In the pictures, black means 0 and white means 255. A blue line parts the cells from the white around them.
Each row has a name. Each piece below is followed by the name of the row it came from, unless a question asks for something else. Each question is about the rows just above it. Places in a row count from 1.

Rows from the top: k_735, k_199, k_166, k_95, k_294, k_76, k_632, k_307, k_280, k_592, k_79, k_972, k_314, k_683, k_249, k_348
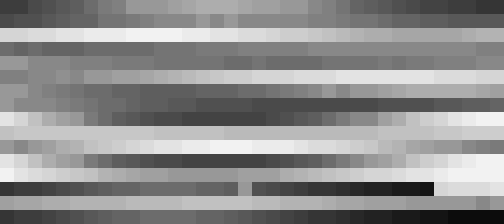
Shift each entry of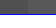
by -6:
[74 74 82 82]
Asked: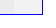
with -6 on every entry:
[229 236 236]
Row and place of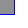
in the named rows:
k_76, 5
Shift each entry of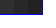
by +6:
[53 46 40]

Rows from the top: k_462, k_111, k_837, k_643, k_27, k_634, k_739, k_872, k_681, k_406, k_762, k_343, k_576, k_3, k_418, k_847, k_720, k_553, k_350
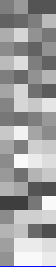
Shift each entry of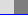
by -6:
[215 120]
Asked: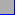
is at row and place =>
k_837, 1
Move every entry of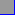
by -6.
[147]
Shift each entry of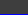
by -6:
[56 56]
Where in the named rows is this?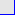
k_872, 4
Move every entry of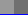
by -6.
[147 106]
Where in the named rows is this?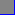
k_872, 1

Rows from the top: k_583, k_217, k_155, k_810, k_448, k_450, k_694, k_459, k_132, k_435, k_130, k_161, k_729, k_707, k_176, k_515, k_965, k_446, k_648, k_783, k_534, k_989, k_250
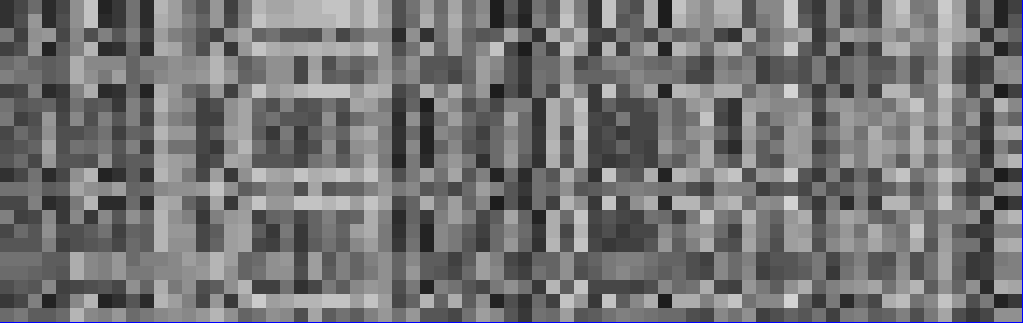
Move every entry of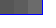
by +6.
[ 92  99 113]
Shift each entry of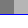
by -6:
[115 175]
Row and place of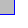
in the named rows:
k_989, 65
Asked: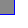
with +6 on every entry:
[142]
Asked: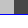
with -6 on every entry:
[189  65]

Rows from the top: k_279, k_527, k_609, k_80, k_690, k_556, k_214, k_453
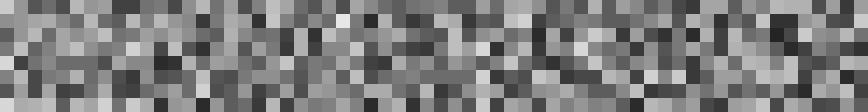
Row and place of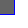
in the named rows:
k_80, 3
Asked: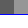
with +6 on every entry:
[ 99 156]
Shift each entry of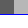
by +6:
[ 99 189]

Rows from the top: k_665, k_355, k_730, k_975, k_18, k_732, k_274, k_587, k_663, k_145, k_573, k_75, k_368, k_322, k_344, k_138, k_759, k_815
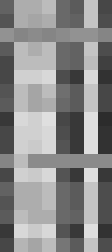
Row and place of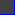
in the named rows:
k_18, 8
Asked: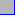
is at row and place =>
k_815, 2
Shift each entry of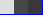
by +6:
[229  77  62]
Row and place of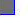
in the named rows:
k_274, 5

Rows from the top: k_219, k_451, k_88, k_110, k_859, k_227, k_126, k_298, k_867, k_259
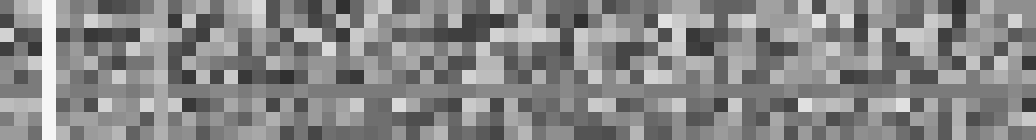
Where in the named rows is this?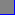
k_859, 5
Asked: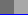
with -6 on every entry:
[105 162]
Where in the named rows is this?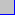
k_859, 70

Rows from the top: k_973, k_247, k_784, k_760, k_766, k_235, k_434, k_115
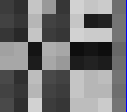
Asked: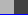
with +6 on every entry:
[188  72]
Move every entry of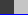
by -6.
[ 54 191]
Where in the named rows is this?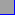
k_760, 1
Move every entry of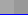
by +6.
[173 159]

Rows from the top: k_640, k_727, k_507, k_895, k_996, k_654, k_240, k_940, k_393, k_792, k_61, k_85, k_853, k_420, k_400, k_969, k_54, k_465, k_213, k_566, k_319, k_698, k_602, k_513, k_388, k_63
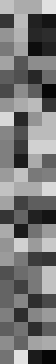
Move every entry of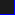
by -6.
[21]
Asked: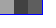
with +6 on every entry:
[169  71 100]
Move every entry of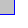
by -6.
[188]
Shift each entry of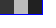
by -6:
[ 47 181  27]
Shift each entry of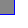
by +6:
[140]
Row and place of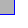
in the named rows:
k_507, 2
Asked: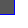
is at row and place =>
k_996, 2

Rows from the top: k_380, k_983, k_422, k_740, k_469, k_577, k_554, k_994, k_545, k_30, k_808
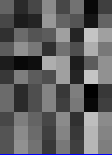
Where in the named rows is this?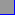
k_983, 4
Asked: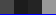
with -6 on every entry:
[ 65  22  30 146]

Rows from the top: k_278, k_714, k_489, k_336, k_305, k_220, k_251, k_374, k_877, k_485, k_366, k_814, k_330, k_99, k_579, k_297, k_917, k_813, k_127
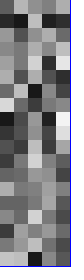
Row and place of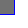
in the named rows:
k_813, 4
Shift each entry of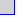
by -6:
[204]
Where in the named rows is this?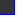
k_485, 1
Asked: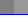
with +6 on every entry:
[134 158]
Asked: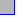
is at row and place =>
k_278, 2

